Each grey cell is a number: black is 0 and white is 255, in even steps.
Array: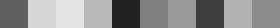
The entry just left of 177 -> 61
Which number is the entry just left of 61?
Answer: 154
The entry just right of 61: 177

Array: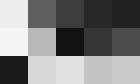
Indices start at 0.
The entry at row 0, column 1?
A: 95
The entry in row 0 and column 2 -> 60
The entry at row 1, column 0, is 244
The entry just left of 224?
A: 216

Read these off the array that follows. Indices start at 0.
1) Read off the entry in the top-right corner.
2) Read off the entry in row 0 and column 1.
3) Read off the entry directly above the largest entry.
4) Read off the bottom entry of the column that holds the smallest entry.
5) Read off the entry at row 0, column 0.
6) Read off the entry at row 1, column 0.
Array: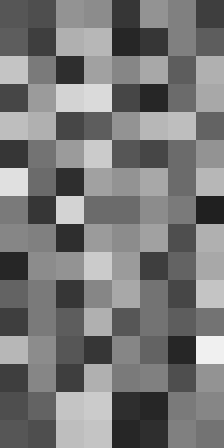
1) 62
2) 78
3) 115
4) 115
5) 86
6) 93

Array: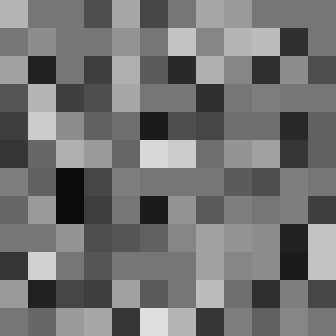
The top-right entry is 118
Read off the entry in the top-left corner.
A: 181
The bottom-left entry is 118
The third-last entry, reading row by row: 97
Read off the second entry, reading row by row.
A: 118
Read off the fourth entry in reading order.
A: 78
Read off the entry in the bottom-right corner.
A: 118
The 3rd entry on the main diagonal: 118
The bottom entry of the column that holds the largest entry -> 223
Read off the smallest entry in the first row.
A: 70
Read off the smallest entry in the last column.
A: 62
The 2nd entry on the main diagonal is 141
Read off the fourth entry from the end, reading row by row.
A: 126
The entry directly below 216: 118
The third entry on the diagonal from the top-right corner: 47

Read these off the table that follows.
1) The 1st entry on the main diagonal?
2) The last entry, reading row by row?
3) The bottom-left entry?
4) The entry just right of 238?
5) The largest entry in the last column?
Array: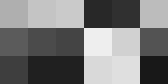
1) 175
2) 24
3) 62
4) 209
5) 188

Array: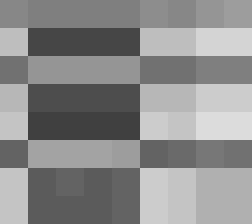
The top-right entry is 157
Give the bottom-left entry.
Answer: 196
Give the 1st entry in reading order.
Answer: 135
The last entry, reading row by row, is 176
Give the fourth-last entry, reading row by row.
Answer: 204
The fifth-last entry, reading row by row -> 99
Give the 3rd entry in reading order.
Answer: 127
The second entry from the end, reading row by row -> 176
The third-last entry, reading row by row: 196
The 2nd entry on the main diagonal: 70
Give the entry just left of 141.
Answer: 127
